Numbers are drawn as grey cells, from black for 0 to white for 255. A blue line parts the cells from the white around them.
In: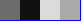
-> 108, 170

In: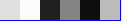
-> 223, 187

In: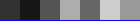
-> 50, 153

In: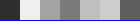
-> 47, 95

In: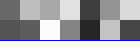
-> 105, 70

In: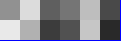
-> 145, 41
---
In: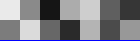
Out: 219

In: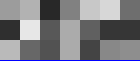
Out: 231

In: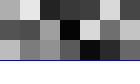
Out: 77

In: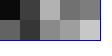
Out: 54

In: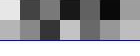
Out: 136

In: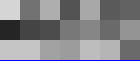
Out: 68
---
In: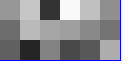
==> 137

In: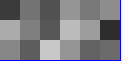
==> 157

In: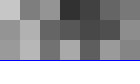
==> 79

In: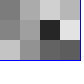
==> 38

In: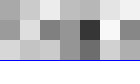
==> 248

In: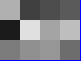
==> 164

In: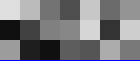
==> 51

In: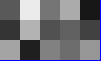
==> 96

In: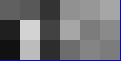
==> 124

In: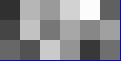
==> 135
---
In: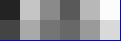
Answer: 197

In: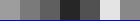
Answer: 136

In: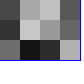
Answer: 177

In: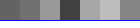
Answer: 153

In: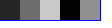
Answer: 109

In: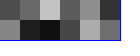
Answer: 142

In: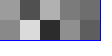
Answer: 156
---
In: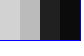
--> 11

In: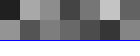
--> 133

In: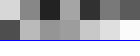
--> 251

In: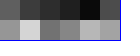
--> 163

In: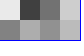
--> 187

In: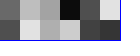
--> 53

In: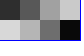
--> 9

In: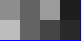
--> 41

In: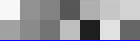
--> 102

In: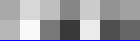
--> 102
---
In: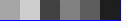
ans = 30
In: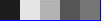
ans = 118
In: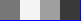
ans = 57
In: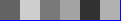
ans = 177
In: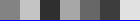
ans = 225
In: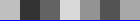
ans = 168
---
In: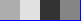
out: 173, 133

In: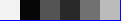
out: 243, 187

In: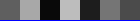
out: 95, 75

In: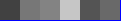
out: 65, 105

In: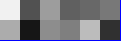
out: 241, 48

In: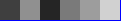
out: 63, 209

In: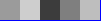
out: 155, 190

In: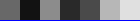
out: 104, 224

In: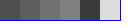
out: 79, 221

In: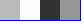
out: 186, 151
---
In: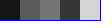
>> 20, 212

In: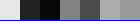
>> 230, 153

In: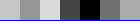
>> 198, 170

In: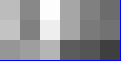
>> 188, 63

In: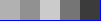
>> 177, 59

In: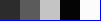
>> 44, 252

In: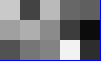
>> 201, 45

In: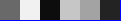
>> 105, 35

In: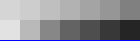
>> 213, 37

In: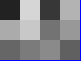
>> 34, 96
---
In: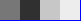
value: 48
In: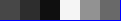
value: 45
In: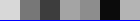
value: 119
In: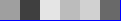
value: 63
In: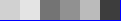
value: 228
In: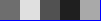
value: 224
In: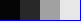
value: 40
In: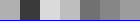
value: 58
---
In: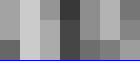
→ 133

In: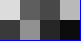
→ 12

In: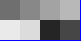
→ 70

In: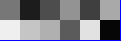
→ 6

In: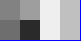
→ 192

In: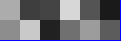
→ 92

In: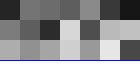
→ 193

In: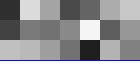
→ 151
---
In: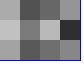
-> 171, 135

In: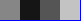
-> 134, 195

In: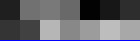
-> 31, 168

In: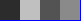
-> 44, 138

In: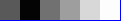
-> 89, 253

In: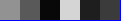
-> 146, 59
